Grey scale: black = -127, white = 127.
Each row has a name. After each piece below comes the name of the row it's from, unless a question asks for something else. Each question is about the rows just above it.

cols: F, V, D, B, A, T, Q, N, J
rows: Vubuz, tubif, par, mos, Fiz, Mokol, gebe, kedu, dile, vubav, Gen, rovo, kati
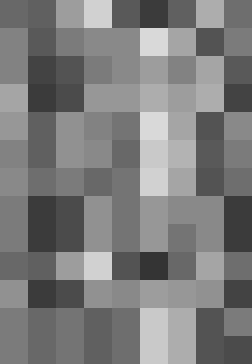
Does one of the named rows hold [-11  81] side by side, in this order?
yes
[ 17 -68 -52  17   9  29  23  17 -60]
Gen
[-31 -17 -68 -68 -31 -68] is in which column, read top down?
V
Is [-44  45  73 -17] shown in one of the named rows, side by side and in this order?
no
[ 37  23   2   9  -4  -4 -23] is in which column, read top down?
F
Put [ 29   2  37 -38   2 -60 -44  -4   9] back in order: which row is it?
par

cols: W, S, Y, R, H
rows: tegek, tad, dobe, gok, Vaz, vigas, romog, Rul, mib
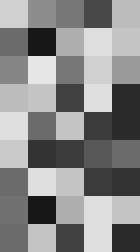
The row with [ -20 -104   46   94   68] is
tad
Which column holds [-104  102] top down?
S
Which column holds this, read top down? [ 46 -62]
Y
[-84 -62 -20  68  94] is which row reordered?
mib
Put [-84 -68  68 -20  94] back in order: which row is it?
Vaz
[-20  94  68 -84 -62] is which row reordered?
mib

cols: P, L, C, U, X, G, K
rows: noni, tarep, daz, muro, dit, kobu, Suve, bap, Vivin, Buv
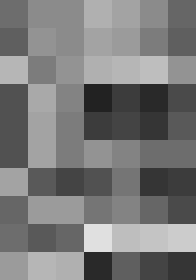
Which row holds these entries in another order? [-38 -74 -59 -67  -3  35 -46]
dit
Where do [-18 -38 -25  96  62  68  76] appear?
Vivin
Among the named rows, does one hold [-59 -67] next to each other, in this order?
no
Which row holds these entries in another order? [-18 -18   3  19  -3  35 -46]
kobu
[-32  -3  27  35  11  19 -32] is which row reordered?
tarep

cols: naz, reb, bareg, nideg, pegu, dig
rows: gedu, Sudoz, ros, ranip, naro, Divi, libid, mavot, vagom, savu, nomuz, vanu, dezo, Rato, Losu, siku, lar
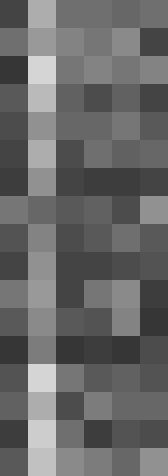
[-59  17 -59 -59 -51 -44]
savu
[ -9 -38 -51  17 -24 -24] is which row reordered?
naro
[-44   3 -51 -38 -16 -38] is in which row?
vagom
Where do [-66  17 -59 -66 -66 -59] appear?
libid
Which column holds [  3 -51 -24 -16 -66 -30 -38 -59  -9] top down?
nideg
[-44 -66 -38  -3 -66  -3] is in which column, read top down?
nideg
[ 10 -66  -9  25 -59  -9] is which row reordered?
nomuz

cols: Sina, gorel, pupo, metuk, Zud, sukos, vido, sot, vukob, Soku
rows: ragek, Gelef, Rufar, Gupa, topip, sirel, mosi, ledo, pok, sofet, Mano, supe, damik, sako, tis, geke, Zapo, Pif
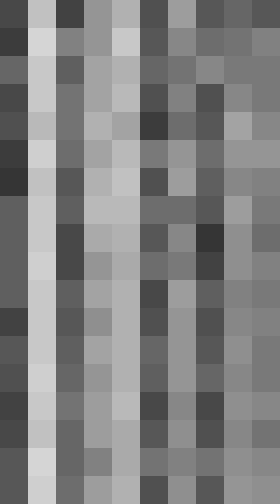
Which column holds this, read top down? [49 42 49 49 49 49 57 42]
Zud
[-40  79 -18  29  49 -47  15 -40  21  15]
Pif
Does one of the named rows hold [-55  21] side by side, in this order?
yes
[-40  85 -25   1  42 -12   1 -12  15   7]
Zapo
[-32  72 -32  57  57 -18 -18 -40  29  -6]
ledo

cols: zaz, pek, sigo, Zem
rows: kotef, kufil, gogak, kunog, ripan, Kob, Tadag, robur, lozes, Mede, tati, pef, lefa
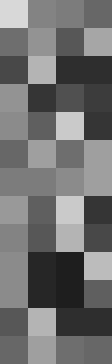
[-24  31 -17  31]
Kob
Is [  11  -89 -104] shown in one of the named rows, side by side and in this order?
no
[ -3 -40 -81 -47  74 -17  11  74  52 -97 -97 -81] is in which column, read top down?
sigo
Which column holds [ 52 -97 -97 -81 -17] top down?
sigo

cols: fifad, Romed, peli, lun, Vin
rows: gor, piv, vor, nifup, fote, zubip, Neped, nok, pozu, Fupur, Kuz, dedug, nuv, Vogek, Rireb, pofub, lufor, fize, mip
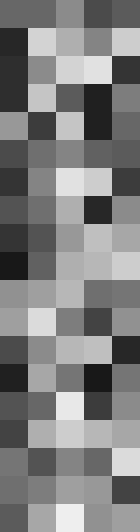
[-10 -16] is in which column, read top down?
fifad
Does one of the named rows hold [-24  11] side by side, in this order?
yes

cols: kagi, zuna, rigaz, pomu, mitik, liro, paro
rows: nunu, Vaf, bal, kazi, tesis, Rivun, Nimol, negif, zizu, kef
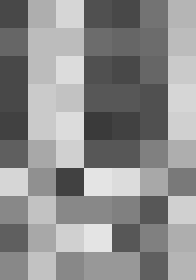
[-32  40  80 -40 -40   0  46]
Rivun
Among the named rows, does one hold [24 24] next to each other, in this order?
yes
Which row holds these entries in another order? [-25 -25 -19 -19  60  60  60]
Vaf
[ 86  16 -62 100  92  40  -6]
Nimol
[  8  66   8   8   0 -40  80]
negif
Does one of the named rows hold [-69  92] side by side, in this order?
no

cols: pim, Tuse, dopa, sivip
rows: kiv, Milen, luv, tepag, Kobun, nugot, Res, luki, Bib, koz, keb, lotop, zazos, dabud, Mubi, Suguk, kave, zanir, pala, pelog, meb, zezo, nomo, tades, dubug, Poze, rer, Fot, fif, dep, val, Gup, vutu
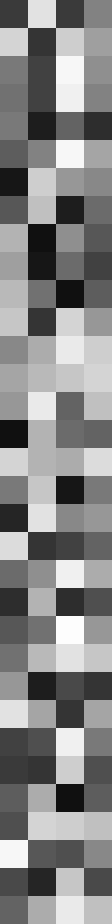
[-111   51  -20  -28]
Suguk
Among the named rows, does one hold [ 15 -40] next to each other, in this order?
yes

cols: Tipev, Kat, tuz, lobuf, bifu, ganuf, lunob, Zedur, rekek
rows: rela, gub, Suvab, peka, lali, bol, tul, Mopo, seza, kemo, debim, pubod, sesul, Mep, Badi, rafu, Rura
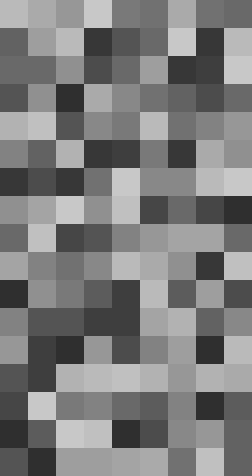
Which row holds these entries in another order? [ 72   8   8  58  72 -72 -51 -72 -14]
tul
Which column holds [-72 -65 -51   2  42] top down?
Zedur
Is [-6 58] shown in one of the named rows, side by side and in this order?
yes

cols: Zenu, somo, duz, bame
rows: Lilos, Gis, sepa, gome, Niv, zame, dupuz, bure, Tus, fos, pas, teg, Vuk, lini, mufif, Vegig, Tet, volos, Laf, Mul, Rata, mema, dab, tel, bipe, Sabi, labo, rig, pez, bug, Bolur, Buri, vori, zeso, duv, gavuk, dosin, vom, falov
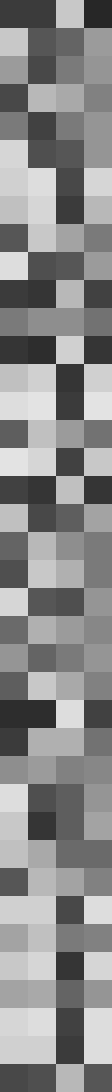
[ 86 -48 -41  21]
zame
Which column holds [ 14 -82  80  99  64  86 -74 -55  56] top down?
somo
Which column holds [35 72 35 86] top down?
Zenu
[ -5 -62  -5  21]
Niv
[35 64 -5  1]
zeso

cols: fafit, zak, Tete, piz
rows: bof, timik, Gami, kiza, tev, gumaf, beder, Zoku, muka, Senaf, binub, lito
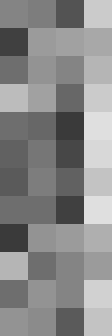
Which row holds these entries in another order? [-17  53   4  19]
Gami
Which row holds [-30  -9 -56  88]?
gumaf
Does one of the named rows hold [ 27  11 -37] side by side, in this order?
no

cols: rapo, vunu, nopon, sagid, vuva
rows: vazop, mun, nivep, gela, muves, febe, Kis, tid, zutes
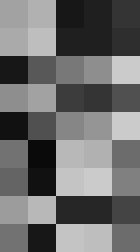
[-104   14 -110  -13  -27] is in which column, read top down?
rapo
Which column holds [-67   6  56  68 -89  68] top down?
nopon

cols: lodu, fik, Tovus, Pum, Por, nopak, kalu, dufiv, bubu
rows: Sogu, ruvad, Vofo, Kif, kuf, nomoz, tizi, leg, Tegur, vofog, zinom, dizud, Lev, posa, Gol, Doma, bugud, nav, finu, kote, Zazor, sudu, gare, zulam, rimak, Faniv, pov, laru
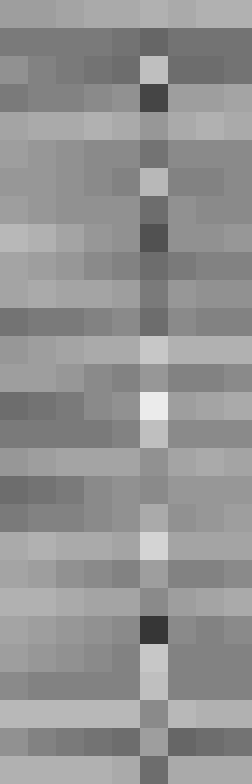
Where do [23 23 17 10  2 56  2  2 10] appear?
tizi
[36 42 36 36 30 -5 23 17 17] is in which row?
zinom
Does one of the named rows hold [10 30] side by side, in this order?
yes

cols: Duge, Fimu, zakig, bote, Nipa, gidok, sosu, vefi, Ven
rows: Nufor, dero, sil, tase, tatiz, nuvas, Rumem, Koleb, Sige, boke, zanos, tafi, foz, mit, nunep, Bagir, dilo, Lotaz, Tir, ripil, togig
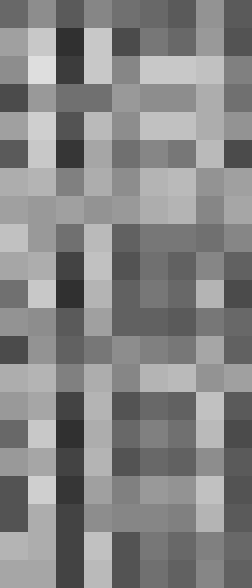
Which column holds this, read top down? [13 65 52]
vefi
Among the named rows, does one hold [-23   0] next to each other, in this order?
yes
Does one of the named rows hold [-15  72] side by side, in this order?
yes
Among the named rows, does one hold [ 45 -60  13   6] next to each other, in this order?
yes
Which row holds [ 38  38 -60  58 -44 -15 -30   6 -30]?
togig
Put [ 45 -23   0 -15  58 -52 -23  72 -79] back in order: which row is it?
Bagir

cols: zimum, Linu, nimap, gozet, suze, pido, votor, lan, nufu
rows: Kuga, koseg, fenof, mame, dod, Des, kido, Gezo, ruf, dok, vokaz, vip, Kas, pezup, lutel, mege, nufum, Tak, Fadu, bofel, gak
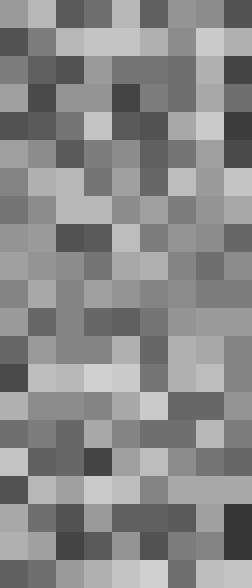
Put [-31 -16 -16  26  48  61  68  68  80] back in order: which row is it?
gak
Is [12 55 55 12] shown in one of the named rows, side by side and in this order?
yes

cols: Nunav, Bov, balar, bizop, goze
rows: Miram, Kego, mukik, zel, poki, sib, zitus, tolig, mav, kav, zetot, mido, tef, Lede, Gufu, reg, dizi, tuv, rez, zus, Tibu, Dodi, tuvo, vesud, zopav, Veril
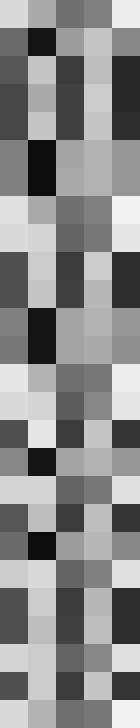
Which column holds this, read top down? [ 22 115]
goze
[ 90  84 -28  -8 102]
mav
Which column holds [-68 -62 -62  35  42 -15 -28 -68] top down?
balar
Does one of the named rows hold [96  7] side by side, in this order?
no
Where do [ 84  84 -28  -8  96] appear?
tuv

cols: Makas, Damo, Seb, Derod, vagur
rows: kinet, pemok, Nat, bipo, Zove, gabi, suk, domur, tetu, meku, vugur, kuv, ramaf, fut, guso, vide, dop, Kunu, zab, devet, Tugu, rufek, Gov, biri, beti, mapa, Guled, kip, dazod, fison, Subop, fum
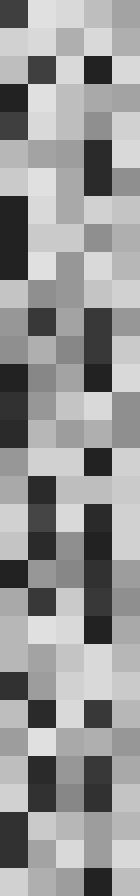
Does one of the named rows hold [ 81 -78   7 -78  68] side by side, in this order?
yes
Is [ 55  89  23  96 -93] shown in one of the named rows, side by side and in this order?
no
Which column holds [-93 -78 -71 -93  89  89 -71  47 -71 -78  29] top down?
Derod

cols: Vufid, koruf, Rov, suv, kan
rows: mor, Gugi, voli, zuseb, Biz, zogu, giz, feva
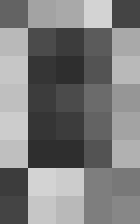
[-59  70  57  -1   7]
feva
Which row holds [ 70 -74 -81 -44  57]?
voli
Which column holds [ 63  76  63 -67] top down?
Vufid

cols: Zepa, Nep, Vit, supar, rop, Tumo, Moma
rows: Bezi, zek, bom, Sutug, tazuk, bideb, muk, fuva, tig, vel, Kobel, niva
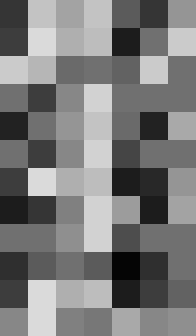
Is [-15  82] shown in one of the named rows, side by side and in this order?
no
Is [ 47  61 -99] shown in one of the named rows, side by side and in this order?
yes
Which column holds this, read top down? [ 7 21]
Vit
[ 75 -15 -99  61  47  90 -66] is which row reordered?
zek

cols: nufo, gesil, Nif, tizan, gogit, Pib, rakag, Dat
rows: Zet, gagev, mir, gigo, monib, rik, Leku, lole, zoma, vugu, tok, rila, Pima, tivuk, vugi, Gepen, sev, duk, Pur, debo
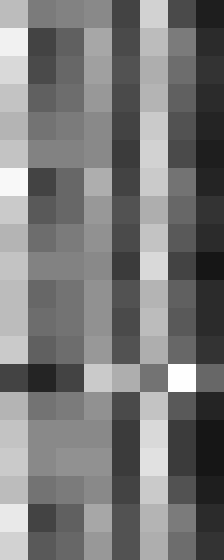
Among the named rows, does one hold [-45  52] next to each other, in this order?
yes
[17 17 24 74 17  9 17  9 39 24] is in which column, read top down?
tizan
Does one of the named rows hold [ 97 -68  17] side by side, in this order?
no
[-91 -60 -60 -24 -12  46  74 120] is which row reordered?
Leku

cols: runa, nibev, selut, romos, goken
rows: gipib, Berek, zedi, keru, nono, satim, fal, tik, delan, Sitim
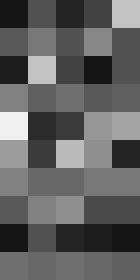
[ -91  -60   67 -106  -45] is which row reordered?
gipib
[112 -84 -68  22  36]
nono
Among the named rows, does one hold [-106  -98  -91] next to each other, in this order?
no
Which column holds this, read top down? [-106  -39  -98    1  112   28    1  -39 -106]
runa
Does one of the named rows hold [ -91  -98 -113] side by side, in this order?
no

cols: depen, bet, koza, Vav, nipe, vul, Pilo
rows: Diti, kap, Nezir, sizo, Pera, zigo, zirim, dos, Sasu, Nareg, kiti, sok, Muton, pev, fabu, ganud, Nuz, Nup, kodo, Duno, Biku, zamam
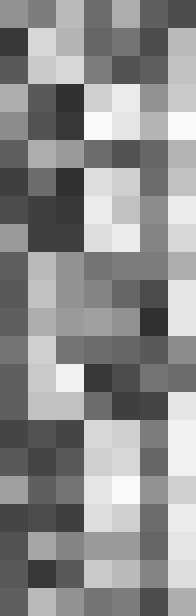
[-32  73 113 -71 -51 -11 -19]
pev
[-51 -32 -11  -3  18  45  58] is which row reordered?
zamam

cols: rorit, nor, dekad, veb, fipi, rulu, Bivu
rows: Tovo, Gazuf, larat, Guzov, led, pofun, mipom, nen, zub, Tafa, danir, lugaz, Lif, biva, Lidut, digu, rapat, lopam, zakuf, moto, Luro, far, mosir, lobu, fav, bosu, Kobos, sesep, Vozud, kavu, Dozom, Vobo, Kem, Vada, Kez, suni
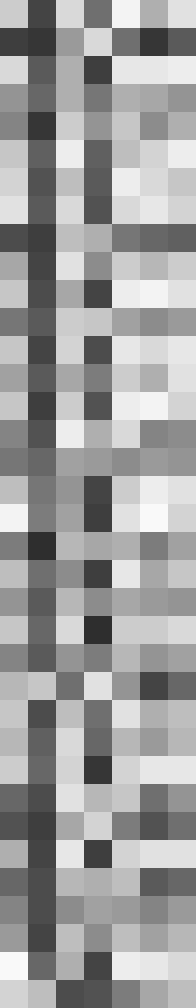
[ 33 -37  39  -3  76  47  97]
biva
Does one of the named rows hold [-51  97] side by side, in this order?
yes
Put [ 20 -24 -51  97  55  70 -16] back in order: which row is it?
Vozud
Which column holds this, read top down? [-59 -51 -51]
nor
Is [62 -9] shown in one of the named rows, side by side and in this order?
yes
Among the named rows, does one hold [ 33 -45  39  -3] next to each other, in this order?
no

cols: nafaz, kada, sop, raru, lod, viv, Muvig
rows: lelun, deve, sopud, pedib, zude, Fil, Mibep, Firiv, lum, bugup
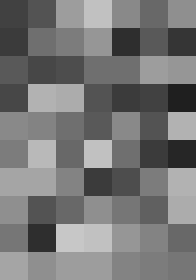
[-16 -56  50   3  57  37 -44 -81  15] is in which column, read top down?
kada
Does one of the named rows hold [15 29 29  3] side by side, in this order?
yes

